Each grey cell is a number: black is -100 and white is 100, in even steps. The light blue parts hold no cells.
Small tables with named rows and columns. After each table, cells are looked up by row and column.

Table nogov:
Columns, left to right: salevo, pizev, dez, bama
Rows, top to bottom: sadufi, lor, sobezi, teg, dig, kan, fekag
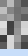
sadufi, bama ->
-36
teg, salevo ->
74
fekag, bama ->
-45
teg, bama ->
64
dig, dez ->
16
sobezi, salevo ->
20
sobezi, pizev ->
32
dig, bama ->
69
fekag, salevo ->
-29
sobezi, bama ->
-26
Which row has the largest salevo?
teg

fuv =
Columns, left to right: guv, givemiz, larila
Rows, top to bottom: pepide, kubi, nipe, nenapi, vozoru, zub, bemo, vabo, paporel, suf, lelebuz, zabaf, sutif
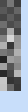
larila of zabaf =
-53
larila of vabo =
38
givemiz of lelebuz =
-44
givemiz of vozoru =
35
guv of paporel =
-72
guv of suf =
27
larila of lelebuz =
43
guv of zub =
3
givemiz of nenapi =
-40
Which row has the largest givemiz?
zub

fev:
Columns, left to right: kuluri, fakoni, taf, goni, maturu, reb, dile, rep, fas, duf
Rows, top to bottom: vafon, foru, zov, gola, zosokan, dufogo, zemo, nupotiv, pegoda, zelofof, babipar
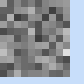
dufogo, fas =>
-30
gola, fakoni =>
-8
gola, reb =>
-36
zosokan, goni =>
-18
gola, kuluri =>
23
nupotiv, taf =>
-33
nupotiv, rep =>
-10
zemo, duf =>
7
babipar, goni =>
-7
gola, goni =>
13
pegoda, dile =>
36
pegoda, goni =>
-16
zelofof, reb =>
-35
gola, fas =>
-13
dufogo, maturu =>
11
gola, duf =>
-34
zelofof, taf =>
0
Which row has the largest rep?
zelofof

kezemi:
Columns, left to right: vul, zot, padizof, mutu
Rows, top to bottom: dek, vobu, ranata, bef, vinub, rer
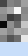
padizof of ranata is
-38
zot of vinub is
7
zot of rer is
-33
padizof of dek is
-5
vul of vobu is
18
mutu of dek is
25
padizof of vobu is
94
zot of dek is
3
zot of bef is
13
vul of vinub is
26
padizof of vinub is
38
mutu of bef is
55
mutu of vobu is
6
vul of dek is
-44
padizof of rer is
-15
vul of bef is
-92
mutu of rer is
80
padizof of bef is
-18
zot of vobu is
32

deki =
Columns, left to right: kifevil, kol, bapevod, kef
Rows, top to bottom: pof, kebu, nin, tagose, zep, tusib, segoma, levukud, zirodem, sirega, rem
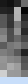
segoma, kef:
-22
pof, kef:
-15
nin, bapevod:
40
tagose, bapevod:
-5
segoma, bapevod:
0
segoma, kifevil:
-28
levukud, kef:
-74
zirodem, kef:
-37
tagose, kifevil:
-31
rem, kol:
21
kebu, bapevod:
42
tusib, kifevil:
9
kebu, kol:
-75
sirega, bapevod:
23
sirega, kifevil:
14
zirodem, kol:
6
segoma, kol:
-7
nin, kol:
-57
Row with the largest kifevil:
rem

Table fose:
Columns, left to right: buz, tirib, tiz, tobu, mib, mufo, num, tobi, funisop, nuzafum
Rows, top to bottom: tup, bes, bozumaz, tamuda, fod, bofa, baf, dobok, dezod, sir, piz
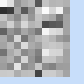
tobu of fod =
31
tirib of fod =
17
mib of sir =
20
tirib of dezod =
39
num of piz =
59
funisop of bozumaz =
-5
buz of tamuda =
35
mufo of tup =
-31
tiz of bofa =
69
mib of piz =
50
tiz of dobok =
49
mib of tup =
44
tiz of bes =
26
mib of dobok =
22
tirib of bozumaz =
29
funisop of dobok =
66

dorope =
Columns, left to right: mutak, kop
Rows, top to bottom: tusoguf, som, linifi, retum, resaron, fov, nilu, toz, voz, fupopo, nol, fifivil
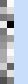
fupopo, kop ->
-22
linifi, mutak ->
-7
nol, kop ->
78
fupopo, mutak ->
62
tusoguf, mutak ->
-18
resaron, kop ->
92
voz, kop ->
77
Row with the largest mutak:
retum

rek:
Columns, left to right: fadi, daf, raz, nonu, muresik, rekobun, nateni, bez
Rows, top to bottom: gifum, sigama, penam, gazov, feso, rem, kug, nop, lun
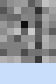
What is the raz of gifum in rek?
19
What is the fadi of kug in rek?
0
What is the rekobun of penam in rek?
-23
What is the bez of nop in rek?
-22
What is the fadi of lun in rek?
39
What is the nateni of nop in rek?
0
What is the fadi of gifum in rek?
-8
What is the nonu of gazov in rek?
-89
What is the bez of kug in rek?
21
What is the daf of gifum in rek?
12
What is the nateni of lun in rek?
43
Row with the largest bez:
gifum

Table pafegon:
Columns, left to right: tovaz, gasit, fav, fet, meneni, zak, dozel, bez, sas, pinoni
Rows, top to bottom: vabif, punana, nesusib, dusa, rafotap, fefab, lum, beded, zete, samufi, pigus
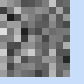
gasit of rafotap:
-7
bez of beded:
44
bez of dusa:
5
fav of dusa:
23
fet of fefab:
-53
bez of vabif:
53
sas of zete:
-20
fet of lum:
9
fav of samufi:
-6
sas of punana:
27
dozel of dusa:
-29
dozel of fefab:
-44
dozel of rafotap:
2
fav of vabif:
2
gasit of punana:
-5
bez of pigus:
42
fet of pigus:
-13
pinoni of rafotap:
-6
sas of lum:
-26
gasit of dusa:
25

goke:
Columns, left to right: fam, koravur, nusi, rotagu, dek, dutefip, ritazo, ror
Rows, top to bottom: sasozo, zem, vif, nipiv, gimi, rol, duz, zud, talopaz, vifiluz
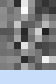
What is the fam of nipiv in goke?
14
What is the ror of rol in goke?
-2
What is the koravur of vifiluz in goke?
2
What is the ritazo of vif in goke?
12
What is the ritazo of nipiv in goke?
44
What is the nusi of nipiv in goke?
55
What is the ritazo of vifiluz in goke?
-12
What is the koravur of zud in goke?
-10
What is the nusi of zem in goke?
4
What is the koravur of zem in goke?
-12
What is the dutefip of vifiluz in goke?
-32
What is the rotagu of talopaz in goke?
-66
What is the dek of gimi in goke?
3
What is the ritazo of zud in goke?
-41
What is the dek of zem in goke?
8
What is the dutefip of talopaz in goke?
-9

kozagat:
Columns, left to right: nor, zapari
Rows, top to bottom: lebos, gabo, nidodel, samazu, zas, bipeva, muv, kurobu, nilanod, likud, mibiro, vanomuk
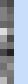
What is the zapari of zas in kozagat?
15
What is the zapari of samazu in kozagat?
-22
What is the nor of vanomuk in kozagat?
47
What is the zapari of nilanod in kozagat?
-6
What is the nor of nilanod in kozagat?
1
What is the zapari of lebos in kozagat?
-43
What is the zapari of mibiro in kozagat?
-6

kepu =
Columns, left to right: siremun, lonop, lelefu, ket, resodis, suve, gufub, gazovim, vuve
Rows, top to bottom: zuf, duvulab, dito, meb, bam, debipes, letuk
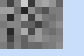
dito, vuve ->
-2
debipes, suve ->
20
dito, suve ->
20
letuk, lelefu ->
-1
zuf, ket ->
59
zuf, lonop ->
-48
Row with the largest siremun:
duvulab

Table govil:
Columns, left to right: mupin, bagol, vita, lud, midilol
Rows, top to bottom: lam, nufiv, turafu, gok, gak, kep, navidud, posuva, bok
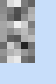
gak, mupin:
27
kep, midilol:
47
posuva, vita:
52
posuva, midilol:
0
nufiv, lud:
-13
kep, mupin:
27
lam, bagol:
71
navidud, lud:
-72
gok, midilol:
-3
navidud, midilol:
-12
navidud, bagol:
60
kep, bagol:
-25
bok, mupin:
3
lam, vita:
85
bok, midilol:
-23
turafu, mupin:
18
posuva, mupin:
16
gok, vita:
88
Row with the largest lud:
gok

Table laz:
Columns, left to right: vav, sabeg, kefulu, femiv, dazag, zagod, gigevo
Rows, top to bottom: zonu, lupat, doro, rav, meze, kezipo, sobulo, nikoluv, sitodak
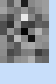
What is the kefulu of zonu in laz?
23
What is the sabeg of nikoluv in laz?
-43
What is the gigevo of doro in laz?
7
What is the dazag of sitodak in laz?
36
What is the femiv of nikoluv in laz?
-2
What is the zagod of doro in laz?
-30
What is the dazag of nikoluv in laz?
1
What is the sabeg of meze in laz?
17
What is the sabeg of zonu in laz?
-29
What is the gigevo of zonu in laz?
22
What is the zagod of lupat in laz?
10
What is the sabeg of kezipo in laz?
-43
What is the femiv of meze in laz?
-95
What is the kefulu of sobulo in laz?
-30
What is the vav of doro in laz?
-12
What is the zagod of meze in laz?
40
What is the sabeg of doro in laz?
-42

